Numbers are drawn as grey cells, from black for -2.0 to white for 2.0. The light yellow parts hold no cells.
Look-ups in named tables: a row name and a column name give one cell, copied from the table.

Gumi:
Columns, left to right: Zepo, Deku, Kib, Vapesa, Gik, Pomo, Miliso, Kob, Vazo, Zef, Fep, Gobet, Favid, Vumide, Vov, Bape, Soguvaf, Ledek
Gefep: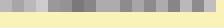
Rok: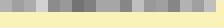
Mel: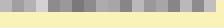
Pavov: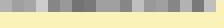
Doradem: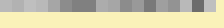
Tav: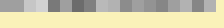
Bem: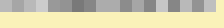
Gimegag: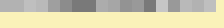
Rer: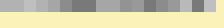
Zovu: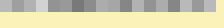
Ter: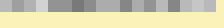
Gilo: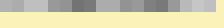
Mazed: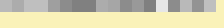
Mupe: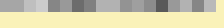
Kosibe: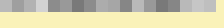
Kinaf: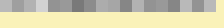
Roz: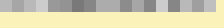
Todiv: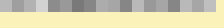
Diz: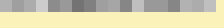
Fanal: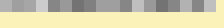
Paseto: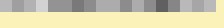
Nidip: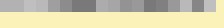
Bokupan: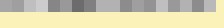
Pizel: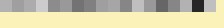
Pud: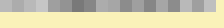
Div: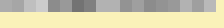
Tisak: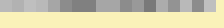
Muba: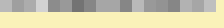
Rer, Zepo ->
0.8
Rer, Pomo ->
0.2
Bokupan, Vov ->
0.4
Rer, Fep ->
0.3
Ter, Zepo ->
0.9
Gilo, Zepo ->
0.8
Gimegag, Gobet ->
0.4
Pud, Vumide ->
0.6
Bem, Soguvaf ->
0.3
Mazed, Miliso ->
0.0
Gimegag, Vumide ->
1.1
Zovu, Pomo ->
0.4
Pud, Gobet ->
0.5
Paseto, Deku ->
0.5
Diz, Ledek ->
1.0
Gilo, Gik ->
0.4
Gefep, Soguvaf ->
0.2
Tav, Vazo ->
0.9
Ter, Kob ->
0.2
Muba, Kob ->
0.1
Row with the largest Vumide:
Mazed

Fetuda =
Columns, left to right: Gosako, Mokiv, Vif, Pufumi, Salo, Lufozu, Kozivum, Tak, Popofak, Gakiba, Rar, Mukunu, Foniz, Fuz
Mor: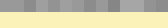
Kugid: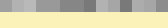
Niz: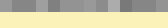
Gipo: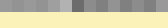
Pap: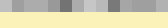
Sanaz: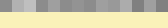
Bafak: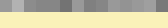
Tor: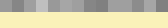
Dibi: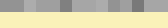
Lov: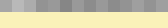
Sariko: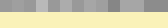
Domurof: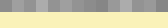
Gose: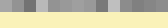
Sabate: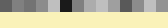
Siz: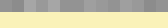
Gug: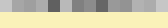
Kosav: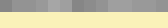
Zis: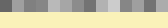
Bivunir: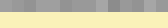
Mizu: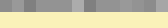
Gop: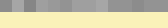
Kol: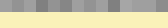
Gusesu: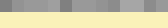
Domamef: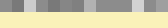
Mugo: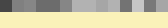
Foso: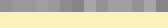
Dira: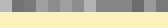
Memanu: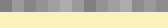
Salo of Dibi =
0.5
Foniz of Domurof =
0.4
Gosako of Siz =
0.3
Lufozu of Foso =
0.2
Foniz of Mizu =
0.2
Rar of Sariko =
0.6
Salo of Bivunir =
0.5
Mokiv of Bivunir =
0.4
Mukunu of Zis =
0.5
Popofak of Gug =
-0.4
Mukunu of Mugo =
1.1
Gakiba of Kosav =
0.5
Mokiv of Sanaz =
0.8
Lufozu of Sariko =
0.7
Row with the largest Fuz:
Gug

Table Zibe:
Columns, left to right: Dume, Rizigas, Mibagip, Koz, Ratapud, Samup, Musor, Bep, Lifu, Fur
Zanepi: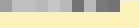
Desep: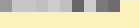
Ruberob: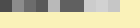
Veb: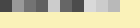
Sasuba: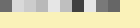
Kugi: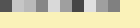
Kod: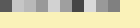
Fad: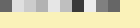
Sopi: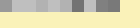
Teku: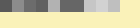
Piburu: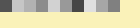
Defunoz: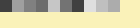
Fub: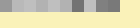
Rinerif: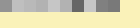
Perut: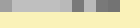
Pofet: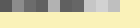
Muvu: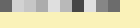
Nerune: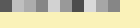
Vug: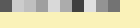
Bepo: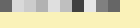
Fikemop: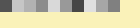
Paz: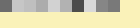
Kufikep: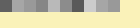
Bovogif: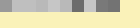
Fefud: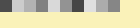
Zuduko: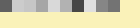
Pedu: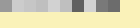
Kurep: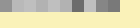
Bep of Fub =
1.0
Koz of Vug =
0.5
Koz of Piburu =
0.2
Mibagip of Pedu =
1.1
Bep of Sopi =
1.0
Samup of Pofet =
-0.5
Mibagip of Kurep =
1.0
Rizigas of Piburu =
1.1
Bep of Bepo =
1.6
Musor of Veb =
-0.8
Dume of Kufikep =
-0.5
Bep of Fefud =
1.5

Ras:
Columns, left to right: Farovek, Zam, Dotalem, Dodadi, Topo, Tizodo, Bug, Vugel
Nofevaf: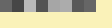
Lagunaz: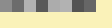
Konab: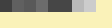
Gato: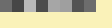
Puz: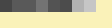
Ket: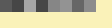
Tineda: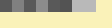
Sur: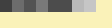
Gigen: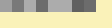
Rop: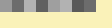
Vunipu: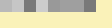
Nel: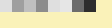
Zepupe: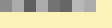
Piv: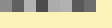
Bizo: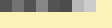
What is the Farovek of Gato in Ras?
-0.3
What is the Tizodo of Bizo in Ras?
-0.8
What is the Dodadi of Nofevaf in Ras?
-0.7
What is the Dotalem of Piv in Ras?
0.8
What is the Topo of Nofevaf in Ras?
0.6
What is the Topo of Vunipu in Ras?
0.4
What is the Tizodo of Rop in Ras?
0.8
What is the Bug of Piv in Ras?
-0.6
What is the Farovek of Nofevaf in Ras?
-0.4
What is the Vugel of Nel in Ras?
-1.3
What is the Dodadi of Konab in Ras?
-0.3
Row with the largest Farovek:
Nel

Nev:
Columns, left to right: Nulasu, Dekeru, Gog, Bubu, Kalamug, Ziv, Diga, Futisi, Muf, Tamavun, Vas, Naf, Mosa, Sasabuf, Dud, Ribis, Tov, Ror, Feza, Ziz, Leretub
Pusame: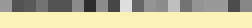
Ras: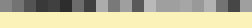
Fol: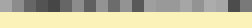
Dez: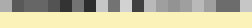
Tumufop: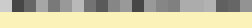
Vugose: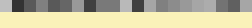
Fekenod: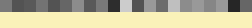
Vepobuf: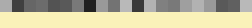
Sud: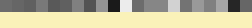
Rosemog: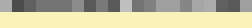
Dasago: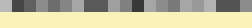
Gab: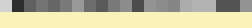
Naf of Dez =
-1.0
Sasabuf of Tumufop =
0.1
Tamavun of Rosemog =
-0.6
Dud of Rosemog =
0.5
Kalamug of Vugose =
-0.6
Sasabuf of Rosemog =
0.5
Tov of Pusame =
0.3
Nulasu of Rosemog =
0.7

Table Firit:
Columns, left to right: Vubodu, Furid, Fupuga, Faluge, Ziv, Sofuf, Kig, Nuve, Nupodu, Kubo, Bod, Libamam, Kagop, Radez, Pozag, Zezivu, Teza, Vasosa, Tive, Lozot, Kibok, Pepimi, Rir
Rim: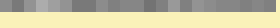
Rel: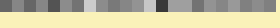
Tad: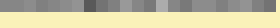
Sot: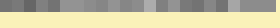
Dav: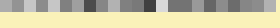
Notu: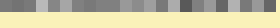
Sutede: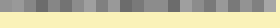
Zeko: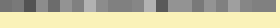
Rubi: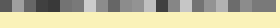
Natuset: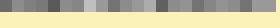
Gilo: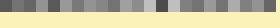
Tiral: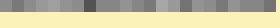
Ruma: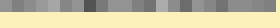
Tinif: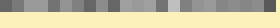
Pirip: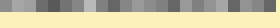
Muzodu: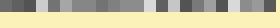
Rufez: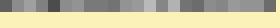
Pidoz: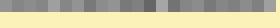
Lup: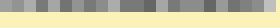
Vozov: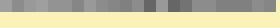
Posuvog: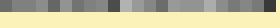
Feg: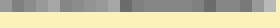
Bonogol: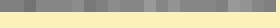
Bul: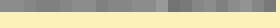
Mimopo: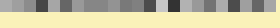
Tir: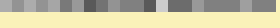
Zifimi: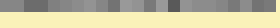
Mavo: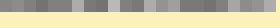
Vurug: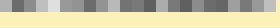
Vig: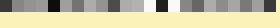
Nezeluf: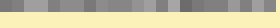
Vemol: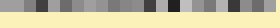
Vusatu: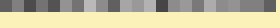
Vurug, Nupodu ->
0.3
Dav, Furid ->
0.3
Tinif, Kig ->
0.0
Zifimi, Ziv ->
0.0
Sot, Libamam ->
0.2
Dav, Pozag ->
-0.2
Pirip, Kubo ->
-0.4
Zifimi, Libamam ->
0.3
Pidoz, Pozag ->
-0.2

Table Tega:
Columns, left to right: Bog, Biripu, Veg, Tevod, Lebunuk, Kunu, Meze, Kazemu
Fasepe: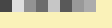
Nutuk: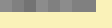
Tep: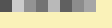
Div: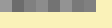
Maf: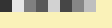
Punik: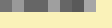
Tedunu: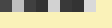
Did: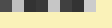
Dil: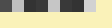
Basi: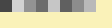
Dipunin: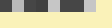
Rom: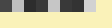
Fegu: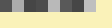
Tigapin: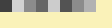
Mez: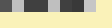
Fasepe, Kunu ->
-0.6
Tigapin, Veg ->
0.2
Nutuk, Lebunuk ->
0.0
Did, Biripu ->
1.0
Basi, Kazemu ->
0.9
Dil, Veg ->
-1.2
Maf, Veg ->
0.0

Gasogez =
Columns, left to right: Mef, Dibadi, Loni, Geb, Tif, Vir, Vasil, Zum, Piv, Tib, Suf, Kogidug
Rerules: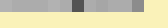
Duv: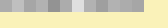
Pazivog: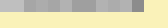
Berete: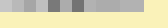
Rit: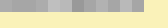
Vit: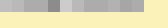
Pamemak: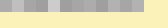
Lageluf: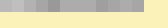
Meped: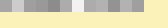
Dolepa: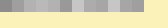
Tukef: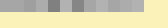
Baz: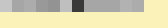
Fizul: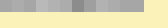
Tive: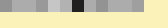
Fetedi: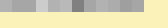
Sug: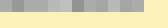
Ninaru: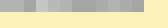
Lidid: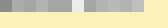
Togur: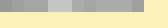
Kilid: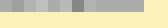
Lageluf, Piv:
0.5
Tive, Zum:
0.7
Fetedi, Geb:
1.2
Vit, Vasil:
0.9
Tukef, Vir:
0.8
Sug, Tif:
0.9
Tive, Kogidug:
0.5
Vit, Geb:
0.7
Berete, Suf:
0.8
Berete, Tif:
-0.1
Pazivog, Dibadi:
1.0
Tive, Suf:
0.7

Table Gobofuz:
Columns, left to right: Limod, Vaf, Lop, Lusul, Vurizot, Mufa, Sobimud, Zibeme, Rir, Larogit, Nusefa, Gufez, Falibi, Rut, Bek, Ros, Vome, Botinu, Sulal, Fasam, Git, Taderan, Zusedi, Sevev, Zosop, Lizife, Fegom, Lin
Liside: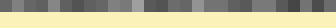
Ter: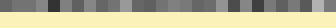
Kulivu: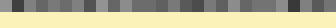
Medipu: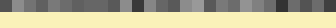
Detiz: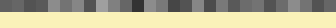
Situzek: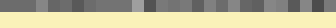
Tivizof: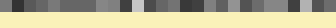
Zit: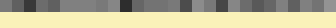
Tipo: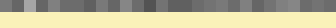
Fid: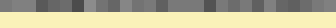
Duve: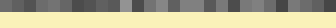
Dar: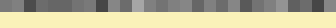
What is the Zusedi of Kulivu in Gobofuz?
-0.2
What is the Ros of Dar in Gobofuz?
0.1
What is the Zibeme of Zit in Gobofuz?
0.0
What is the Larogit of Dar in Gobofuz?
0.1
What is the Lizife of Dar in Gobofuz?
-0.3
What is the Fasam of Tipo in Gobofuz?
-0.3
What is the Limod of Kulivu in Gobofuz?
0.3
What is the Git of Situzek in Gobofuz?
-0.4
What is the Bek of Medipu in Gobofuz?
-0.6
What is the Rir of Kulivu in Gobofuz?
0.3

